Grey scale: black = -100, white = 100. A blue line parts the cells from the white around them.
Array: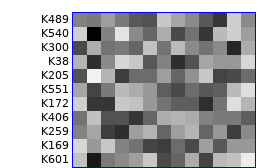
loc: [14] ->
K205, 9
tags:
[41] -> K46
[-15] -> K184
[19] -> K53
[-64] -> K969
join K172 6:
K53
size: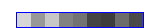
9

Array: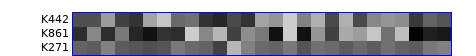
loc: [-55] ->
K442, 25
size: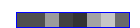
8
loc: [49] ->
K861, 24
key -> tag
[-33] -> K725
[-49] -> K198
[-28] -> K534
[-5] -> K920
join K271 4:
K534
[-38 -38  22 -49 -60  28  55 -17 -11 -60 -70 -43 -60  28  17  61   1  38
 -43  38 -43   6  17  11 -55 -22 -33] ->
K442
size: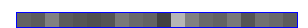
20

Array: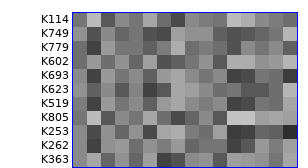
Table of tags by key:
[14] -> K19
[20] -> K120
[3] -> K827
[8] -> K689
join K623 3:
K689
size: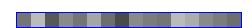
16
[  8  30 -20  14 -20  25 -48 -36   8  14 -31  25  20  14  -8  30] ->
K363
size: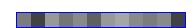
12
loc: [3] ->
K623, 5

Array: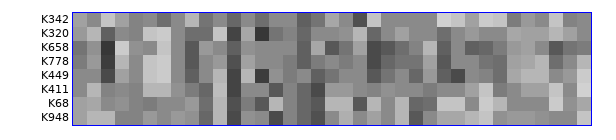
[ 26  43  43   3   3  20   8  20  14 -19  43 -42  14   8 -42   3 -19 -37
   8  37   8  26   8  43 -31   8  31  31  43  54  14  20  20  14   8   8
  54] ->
K948
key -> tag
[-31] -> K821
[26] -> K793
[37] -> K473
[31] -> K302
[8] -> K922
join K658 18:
K302
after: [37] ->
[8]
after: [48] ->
[-47]
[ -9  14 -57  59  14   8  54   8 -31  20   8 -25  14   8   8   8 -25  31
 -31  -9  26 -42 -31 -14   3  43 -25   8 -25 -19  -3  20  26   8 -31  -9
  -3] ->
K658
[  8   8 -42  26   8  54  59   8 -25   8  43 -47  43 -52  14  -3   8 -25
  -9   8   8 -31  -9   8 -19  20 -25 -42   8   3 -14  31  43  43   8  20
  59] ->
K449

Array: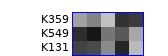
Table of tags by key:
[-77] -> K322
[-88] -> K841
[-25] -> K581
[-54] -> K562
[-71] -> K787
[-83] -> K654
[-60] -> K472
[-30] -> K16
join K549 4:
K16
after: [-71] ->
[47]
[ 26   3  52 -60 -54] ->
K359
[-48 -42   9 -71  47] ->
K131
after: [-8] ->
[-30]

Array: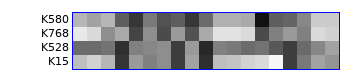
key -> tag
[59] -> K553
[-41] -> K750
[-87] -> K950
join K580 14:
K950
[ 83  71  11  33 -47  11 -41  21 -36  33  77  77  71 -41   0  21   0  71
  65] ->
K768
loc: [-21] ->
K580, 16

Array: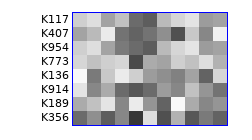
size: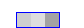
3
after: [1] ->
[28]
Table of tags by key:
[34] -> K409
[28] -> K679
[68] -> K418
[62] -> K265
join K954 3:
K679

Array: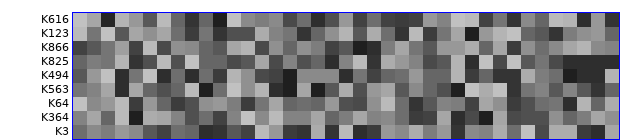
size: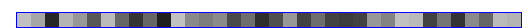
36
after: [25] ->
[-48]
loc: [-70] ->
K616, 3
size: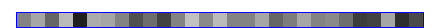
29
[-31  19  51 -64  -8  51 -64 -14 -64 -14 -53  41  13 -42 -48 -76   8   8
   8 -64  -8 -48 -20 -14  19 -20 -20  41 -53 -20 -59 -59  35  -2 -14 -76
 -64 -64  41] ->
K494
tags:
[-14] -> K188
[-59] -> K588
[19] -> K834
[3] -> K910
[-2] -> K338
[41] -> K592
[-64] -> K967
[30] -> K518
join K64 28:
K338

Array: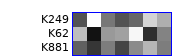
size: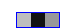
3
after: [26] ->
[94]
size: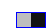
2
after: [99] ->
[-7]
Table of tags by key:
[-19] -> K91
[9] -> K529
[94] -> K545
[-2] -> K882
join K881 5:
K529
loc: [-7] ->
K249, 3

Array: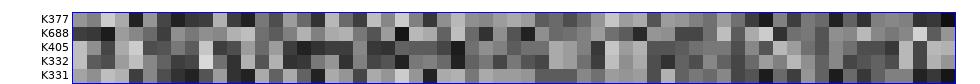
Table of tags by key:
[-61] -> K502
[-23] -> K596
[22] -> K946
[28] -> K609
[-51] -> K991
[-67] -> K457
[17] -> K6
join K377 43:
K946
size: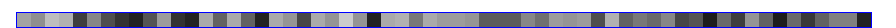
61
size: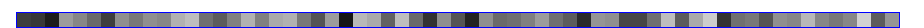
63
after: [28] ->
[12]
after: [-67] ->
[17]
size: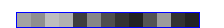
13

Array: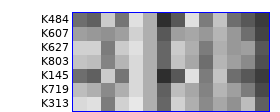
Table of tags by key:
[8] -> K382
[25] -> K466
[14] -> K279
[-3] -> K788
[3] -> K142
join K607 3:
K279
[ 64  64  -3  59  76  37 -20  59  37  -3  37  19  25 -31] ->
K627
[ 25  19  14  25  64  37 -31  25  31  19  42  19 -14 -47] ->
K607

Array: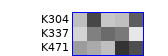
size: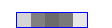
5
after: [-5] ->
[81]
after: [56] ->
[50]
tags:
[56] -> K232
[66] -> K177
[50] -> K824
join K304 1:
K824
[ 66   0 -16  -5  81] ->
K337
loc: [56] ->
K304, 3

